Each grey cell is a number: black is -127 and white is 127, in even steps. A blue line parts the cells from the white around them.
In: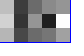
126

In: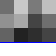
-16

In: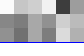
59

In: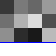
-48

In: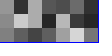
-89

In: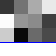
-64

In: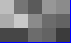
-28

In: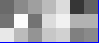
50

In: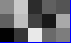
41

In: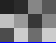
6
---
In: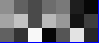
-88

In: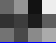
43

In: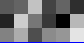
100

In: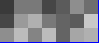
48

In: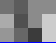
76

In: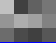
-40

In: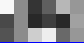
23
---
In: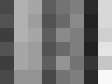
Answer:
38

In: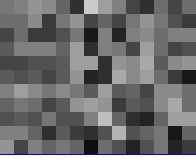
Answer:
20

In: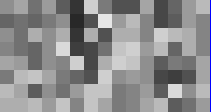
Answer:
-14

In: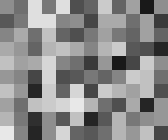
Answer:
95

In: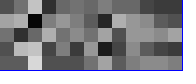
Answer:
67

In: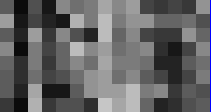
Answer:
-47

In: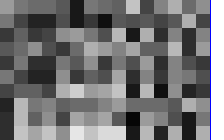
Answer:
-20

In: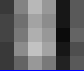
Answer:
56
